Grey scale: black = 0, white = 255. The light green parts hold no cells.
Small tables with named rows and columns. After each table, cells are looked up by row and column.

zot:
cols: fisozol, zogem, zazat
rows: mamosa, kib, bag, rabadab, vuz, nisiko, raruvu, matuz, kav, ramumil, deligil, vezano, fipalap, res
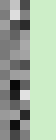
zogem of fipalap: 14
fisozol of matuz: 121
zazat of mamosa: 74
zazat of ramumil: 225
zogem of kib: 221
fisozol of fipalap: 133
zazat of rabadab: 154
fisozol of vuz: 122
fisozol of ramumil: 115
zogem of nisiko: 154
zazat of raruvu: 79
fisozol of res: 139
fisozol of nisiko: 121
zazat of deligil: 138
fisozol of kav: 152
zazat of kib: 129
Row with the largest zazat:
ramumil

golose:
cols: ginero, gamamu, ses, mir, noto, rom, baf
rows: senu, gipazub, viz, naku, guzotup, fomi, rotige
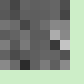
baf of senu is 78
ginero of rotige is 137
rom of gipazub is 102
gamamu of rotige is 106
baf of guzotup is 196
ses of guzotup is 121
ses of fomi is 89
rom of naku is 172
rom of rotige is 95
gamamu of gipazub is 76
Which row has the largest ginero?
rotige

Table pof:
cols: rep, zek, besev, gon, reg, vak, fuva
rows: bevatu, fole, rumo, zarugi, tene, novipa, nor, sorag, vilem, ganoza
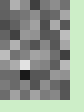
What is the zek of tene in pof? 177
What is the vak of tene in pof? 87
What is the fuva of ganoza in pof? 86
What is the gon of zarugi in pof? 146
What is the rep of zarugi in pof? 99
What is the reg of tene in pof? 135
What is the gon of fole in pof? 141
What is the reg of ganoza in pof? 124
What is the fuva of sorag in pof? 145
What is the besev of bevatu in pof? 140
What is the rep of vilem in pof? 123
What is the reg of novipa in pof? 155
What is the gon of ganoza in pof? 162
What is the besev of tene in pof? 112
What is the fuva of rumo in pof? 86
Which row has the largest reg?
novipa

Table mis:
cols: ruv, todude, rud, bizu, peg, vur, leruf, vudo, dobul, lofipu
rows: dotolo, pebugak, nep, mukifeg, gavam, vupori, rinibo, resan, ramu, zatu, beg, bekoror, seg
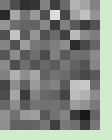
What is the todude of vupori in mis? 140
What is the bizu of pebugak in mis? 152
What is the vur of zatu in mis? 99
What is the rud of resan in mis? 142
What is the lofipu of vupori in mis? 138
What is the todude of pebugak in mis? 168
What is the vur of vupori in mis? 128
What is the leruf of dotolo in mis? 106
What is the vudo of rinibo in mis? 99
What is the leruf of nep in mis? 128
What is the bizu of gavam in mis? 120
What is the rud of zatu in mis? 59
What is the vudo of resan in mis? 88
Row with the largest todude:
mukifeg

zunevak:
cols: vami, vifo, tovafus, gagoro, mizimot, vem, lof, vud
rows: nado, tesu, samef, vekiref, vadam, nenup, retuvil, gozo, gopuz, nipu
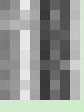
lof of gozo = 77
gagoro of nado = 160
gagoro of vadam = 160
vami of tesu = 147
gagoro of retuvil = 156
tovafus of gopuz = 205
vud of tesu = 184
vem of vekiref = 88
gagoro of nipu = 162

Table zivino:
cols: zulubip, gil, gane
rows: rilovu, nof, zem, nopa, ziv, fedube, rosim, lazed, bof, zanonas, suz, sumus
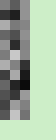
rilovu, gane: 146
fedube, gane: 135
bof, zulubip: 102
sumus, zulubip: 86
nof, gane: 147
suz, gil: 156
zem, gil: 122
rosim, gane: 50
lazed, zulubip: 62

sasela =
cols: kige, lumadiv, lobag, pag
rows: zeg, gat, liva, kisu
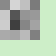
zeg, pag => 123
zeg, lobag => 192
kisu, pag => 128
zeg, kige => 137
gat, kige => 201
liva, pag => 163
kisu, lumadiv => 165
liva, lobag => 134
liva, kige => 205
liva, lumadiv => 63
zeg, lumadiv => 213
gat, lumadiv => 85
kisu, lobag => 186
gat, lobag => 149
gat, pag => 153
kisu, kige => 170

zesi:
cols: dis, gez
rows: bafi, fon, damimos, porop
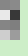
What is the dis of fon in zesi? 233
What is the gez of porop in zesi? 156
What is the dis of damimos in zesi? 133
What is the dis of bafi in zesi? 134
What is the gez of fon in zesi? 56
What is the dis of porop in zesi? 206
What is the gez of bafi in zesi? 138
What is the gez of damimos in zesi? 127
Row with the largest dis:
fon

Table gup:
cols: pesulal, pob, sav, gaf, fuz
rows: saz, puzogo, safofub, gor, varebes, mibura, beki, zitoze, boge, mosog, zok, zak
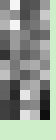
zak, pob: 51
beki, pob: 119
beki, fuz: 136
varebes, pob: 155
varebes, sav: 111
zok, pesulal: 63
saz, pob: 245
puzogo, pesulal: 161

